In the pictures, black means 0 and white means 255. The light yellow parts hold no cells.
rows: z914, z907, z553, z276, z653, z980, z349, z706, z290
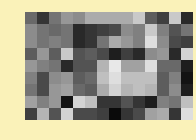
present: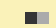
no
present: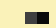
yes

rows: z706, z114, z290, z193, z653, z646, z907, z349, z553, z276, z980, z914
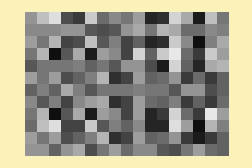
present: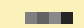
yes
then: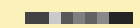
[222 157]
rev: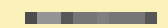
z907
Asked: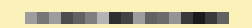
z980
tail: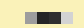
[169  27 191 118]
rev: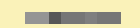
z907

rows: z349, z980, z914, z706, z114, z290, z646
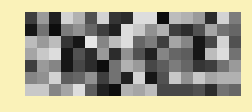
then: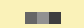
[114  32]
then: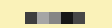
[211  81]
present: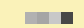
no
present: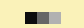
no
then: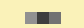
[ 32 211]

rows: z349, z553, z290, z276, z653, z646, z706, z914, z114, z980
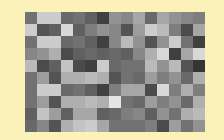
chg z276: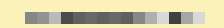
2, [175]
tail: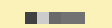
[186 146 186  84  53]

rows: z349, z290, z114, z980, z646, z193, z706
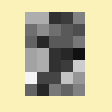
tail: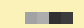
[204]
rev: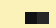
z980
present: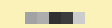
yes

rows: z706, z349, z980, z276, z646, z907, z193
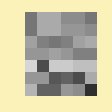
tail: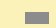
[118]
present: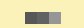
no
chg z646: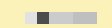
0, [214]
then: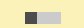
[191 191]
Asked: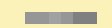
z276
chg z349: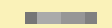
5, [140]
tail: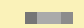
[140 118]

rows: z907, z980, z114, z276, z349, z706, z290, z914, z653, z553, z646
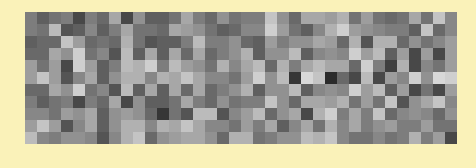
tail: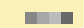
[177 125 167 187 167 167 105 207 125  63 177  72 135 115 157]
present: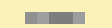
yes
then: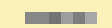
[ 95 135]
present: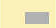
yes

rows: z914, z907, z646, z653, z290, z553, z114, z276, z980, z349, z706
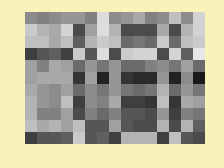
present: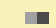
yes
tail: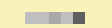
[179 202 191 106 118 106 202 106 191 202]
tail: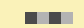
[95]
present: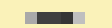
yes

